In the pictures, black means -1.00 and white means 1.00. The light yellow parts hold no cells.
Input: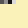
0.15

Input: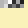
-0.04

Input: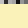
-0.86

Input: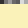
-0.28

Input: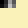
-0.55

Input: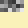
-0.09

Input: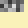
0.38
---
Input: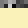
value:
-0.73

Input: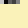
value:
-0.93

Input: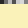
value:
-0.12

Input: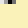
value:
0.24

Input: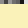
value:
-0.47

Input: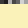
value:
-0.76

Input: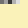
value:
0.27

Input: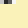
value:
-0.68

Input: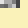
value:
-0.23
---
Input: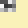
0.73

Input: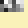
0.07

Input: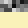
-0.02

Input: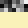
0.19

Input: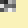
0.88

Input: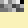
-0.40

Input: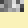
0.47

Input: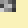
0.00

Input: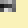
0.35
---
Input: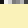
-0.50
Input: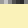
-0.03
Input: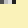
-0.74
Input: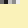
0.87
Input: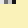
-0.83
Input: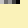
-0.97
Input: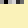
-0.16
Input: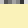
0.74
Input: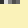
-0.18
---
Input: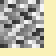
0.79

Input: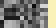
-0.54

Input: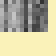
0.09

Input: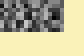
0.05

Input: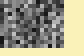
-0.48

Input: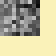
0.55
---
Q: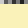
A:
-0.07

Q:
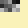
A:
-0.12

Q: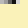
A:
0.22

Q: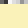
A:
0.53

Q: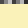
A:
-0.06

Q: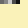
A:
-0.17

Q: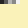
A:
0.06

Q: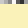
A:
0.26

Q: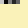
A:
-0.24

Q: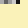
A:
0.22
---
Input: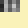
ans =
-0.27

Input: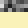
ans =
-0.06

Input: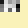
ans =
-0.21

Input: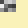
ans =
-0.30

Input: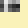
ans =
-0.16

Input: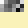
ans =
0.26

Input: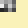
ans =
-0.58
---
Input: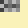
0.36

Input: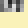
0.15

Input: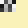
0.34

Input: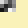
-0.46

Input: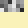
-0.20

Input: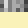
0.45

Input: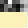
-0.11

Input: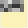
-0.46
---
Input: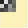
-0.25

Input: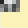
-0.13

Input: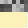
-0.17

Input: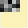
-0.83

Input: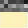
0.52

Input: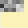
0.47

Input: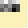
-0.41

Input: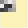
0.42
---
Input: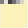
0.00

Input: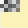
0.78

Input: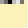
0.25

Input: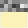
0.24

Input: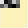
-0.29

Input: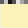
-0.25

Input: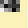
0.90

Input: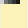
0.63

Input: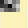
0.25
